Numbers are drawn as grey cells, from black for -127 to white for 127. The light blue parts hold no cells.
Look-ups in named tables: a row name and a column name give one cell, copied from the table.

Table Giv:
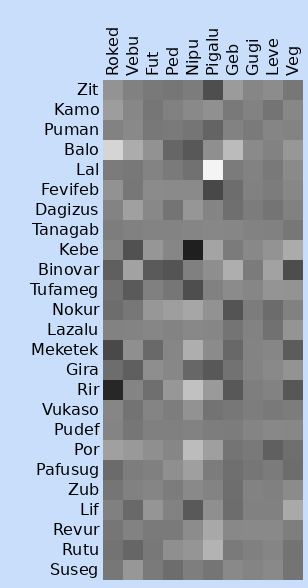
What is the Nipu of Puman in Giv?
-10
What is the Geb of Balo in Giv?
59
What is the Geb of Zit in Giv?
27
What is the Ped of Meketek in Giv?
6
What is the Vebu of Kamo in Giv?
7
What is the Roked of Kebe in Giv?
4
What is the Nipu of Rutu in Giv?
21
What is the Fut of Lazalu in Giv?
6
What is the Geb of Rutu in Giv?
-5
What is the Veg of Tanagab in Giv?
-8
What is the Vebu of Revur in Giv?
2
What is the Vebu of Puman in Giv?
9
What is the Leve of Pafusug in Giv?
-4
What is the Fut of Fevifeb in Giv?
11
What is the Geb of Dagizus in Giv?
-16

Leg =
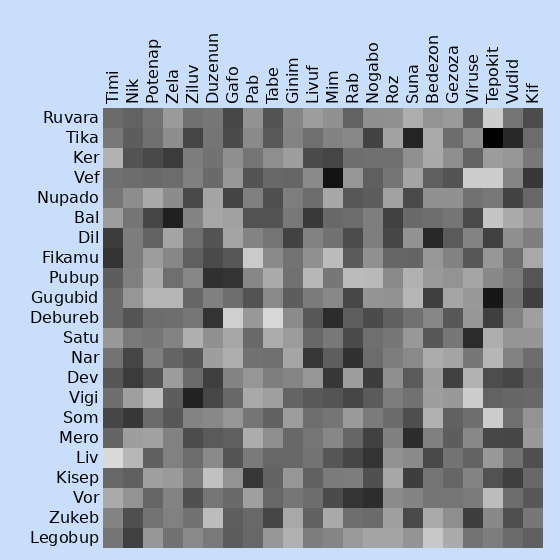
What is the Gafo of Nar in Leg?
46
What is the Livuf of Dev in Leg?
22
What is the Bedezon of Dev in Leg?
28
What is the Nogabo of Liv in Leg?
-76
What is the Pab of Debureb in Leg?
24
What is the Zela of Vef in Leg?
-19
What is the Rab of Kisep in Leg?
-2
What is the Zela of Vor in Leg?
3
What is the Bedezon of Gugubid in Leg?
-64
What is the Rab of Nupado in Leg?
-40
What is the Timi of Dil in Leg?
-67
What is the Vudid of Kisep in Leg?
-64
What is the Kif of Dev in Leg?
-30
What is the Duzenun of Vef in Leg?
-21
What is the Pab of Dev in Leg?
22
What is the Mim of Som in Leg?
-10
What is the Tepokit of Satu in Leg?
46
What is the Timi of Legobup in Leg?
-10
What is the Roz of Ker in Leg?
-16
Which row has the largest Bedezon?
Legobup

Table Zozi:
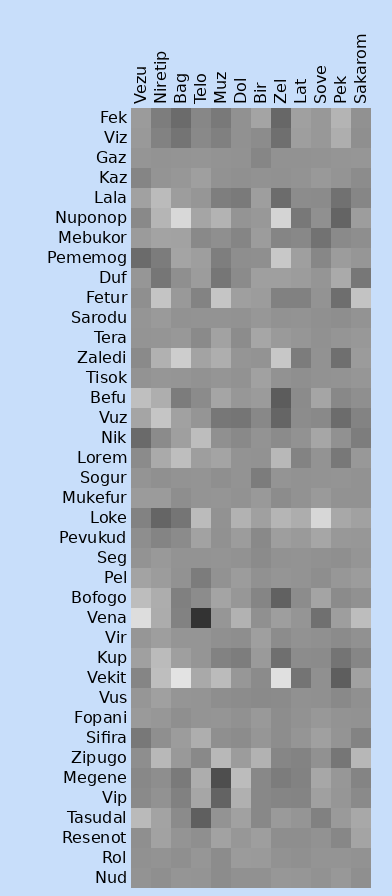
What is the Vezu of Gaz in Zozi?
21
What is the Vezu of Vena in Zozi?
93
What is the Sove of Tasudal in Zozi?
1
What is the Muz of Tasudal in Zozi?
19
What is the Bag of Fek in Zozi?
-20
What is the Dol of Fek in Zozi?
17
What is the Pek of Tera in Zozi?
21
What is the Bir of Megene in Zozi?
8
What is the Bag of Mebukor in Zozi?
34
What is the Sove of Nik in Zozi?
38
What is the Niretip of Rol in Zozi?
19
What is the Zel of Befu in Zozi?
-35
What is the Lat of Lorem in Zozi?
3
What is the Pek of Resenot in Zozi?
7
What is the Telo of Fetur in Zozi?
3
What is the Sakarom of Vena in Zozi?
61
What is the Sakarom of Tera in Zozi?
24
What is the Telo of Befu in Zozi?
11

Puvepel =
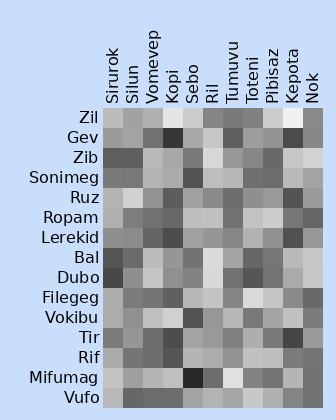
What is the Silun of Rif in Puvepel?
-10
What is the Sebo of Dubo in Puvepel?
3
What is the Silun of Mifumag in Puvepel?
31
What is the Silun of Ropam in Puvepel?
-2
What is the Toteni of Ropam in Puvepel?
66
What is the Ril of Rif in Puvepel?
44
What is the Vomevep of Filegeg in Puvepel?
-11
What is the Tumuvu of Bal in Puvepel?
36
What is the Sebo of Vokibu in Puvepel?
-45
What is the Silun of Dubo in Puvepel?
15
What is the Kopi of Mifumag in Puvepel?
63
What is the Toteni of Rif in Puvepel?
65
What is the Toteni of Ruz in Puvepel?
15
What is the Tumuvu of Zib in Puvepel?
23
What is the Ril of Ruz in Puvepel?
10
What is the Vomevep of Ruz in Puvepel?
18
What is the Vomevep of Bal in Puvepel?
60
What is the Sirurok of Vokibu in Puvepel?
44
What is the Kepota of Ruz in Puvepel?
-43
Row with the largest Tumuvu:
Mifumag

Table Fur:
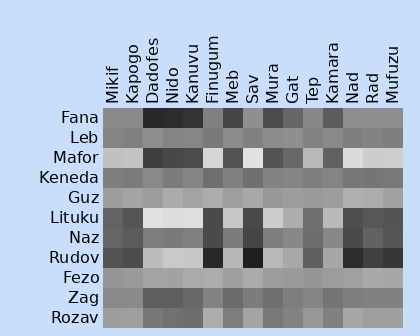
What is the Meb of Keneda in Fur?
0
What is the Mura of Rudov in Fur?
56
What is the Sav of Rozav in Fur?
35
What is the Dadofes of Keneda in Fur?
9
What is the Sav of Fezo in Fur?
42
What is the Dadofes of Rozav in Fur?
-8
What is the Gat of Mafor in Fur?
-23
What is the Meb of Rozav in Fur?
-2
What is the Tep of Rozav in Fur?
23

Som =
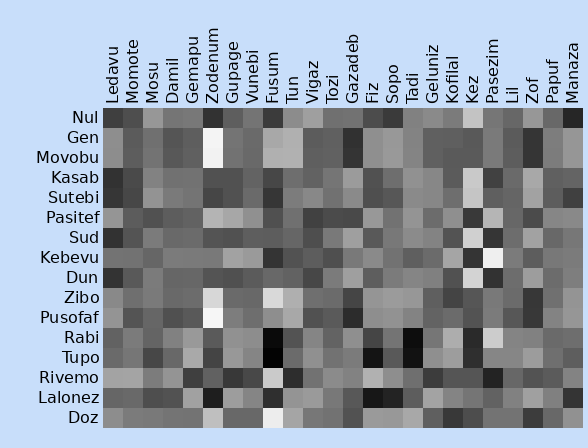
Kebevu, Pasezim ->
111
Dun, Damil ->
-25
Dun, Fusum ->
-23
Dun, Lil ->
-18
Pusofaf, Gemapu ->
-38
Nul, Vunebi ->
-11
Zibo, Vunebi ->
-23
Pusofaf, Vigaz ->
-46
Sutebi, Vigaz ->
8
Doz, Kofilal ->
-71
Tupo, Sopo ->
-38

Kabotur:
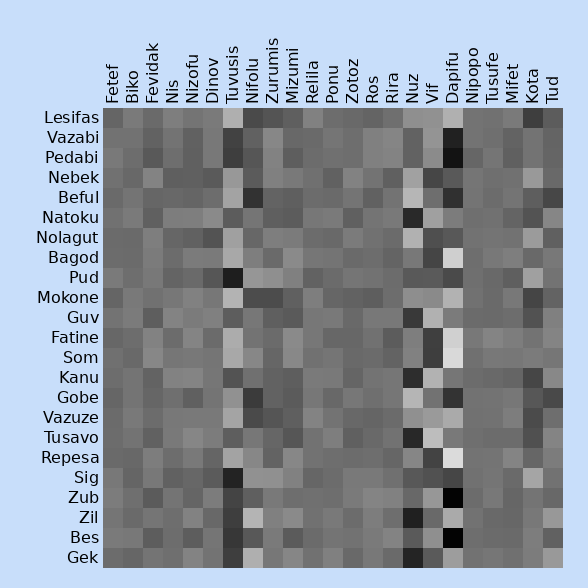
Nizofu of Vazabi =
-30
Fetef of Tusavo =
-19
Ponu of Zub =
-17
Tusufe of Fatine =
4
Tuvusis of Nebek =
24
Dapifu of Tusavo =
-6
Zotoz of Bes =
-13
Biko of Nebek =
-23
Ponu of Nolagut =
-22
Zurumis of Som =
-25
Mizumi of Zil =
10
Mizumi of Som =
8
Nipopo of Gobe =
-13
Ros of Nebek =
-12
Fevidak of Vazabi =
-29
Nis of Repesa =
-18
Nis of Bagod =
-19
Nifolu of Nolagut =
-24
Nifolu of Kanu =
-15
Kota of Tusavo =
-47

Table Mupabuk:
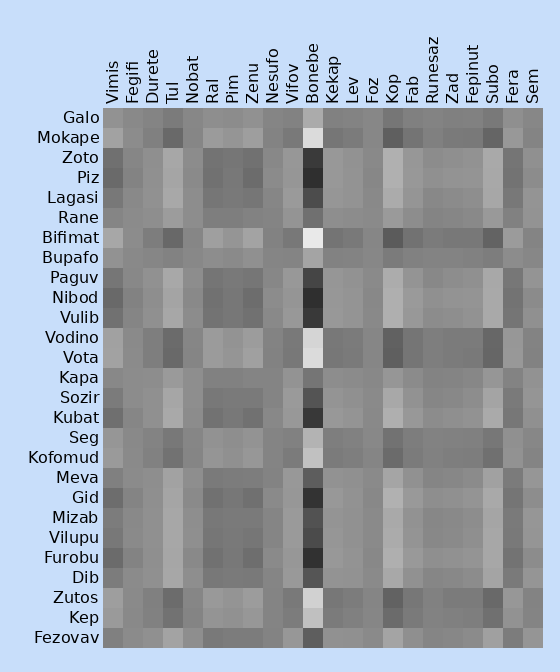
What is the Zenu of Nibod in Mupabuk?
-18
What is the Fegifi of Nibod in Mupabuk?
2
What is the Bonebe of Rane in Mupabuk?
-15
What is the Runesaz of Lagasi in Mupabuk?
8
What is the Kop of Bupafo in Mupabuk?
-4
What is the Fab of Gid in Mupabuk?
25
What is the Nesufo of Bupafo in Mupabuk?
5
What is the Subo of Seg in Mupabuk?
-8
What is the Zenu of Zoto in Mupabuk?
-14
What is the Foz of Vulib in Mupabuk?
9
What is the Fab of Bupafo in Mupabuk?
1
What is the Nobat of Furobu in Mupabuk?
9
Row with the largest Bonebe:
Bifimat

